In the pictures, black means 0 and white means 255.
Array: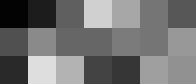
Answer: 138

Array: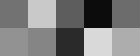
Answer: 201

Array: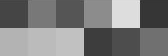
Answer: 120

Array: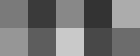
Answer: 58

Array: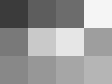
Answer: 201

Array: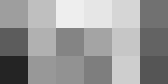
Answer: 177

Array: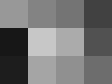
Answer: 199

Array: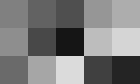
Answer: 72

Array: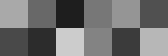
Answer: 104
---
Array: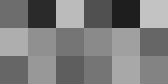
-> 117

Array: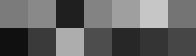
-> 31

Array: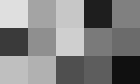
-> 207

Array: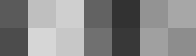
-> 207

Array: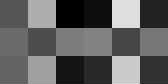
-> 124

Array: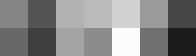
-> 178

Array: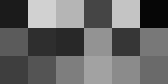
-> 40
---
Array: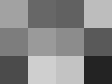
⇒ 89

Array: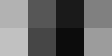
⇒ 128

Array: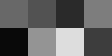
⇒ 125

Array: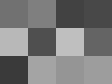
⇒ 100

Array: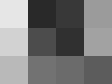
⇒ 162

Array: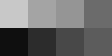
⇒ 107

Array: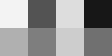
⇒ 23

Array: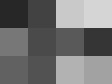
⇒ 53

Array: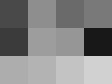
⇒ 24
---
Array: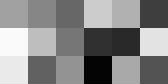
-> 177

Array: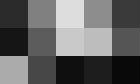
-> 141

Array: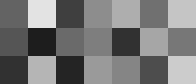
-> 112

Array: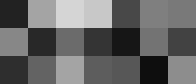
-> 127

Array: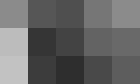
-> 118

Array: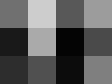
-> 88
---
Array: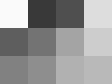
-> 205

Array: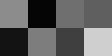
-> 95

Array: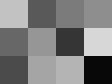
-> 215

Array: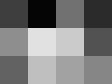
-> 82

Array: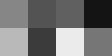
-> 20

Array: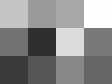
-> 121

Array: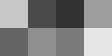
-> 157

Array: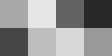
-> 40

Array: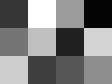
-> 212

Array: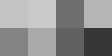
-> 181
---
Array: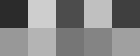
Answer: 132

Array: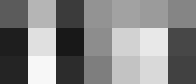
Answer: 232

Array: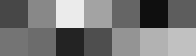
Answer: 178

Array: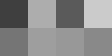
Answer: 152

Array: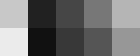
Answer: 85

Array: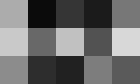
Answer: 82
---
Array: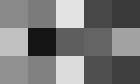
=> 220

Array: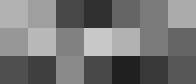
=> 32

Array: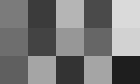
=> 51

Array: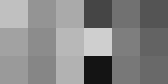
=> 20

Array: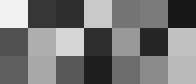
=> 108

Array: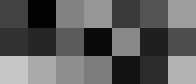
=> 18

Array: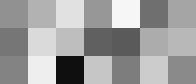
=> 125

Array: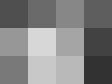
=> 200

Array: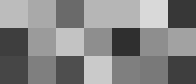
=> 127
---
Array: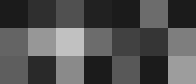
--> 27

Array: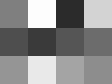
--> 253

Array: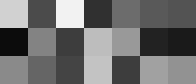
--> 108

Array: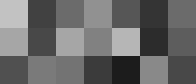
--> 86

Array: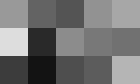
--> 84

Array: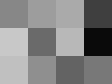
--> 157
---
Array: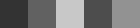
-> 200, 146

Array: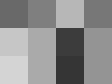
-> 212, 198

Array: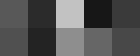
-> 194, 142

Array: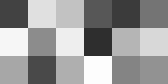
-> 253, 246

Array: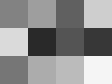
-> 245, 218

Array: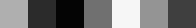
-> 246, 175

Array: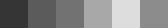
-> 221, 168
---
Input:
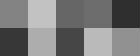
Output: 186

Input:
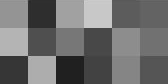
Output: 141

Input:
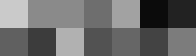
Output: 67

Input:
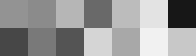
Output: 241

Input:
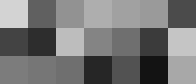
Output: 59

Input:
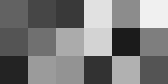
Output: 27

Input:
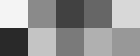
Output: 176
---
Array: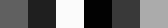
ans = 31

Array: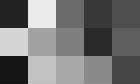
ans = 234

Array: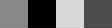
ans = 0

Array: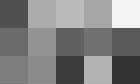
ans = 171

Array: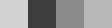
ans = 61

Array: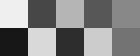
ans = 71

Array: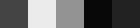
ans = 235
